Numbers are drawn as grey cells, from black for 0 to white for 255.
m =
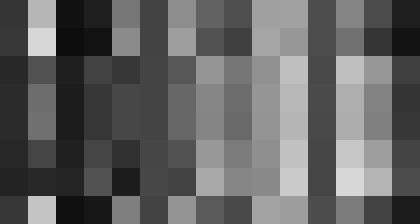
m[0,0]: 53
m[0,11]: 77
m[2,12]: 191
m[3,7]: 134
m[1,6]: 158
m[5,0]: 39
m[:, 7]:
[98, 81, 149, 134, 132, 152, 168, 90]
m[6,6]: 66
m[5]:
[39, 69, 32, 69, 48, 70, 82, 152, 123, 143, 193, 70, 198, 158, 68]
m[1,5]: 67
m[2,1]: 81
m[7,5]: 66
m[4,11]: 72
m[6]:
[35, 40, 36, 81, 28, 71, 66, 168, 134, 137, 202, 69, 215, 180, 76]
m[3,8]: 108
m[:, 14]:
[30, 19, 63, 52, 55, 68, 76, 27]
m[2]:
[40, 81, 31, 66, 54, 68, 87, 149, 118, 144, 191, 72, 191, 151, 63]
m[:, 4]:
[119, 138, 54, 71, 71, 48, 28, 127]
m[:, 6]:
[142, 158, 87, 103, 103, 82, 66, 148]
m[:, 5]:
[67, 67, 68, 68, 68, 70, 71, 66]
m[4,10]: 181
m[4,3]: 54
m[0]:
[53, 182, 17, 30, 119, 67, 142, 98, 78, 160, 161, 77, 132, 76, 30]
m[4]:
[43, 112, 27, 54, 71, 68, 103, 132, 105, 148, 181, 72, 173, 128, 55]
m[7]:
[55, 196, 15, 23, 127, 66, 148, 90, 73, 163, 157, 76, 123, 66, 27]
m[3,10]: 183
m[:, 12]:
[132, 113, 191, 175, 173, 198, 215, 123]
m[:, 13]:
[76, 53, 151, 131, 128, 158, 180, 66]
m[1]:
[56, 215, 12, 18, 138, 67, 158, 81, 64, 165, 151, 77, 113, 53, 19]

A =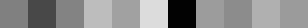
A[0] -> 128
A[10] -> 155

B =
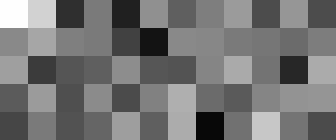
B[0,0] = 254
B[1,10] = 107
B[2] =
[159, 59, 85, 95, 141, 86, 83, 133, 170, 115, 39, 171]
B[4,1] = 122
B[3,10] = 147
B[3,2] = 79
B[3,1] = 155
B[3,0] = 91
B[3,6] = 175
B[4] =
[70, 122, 82, 101, 158, 95, 172, 8, 113, 199, 116, 75]
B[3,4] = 75
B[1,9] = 118
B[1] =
[137, 166, 127, 122, 65, 19, 137, 135, 122, 118, 107, 125]
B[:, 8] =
[155, 122, 170, 90, 113]
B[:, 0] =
[254, 137, 159, 91, 70]
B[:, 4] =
[32, 65, 141, 75, 158]
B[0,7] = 126

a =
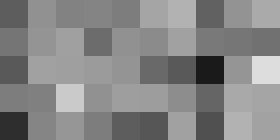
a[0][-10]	93
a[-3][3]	155
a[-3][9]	221
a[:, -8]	[130, 160, 159, 202, 150]
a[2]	[89, 161, 159, 155, 148, 105, 89, 26, 149, 221]
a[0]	[93, 145, 130, 132, 125, 165, 178, 97, 147, 170]
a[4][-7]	125
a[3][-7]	145
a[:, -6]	[125, 145, 148, 158, 93]
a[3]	[125, 128, 202, 145, 158, 157, 141, 101, 169, 165]
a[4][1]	133
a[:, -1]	[170, 113, 221, 165, 162]
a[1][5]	139
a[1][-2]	118

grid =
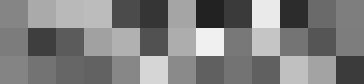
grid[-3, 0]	133
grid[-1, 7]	96
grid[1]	[124, 62, 91, 161, 177, 81, 173, 240, 120, 197, 116, 85, 125]
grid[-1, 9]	96
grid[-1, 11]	163
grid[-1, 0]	132
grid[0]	[133, 170, 185, 188, 75, 53, 165, 34, 58, 234, 44, 106, 126]
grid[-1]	[132, 115, 102, 98, 135, 214, 138, 96, 115, 96, 192, 163, 59]

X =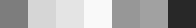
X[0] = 125
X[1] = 214
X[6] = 40

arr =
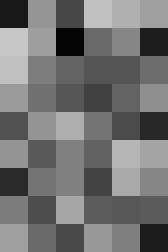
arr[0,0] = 24
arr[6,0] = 42
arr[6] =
[42, 116, 128, 67, 170, 134]
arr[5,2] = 128
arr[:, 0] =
[24, 199, 192, 155, 81, 148, 42, 124, 159]
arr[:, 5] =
[159, 29, 108, 143, 40, 164, 134, 91, 27]
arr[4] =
[81, 148, 174, 116, 75, 40]
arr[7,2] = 166
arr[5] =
[148, 89, 128, 98, 182, 164]
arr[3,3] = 65

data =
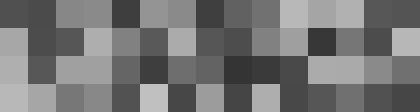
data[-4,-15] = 80
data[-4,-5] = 184
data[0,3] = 138
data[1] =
[167, 76, 86, 174, 129, 89, 171, 86, 77, 129, 159, 55, 118, 76, 183]
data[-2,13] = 138
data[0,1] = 75
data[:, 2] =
[135, 86, 160, 119]
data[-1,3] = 136
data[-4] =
[80, 75, 135, 138, 62, 148, 138, 63, 97, 113, 184, 165, 177, 87, 84]
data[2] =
[175, 87, 160, 160, 101, 62, 110, 99, 52, 58, 73, 171, 170, 138, 112]
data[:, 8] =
[97, 77, 52, 69]

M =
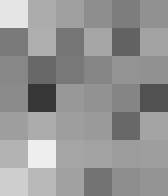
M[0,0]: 229
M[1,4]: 98
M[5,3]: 162
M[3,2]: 152
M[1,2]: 117
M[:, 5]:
[145, 163, 145, 81, 164, 158, 147]
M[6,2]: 161
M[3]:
[138, 54, 152, 146, 133, 81]
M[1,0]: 122
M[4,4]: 104
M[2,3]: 134
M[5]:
[179, 238, 165, 162, 156, 158]
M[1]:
[122, 174, 117, 165, 98, 163]

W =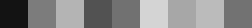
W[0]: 19
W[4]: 113
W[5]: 212

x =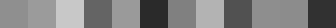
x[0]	143
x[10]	140
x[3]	100
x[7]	179
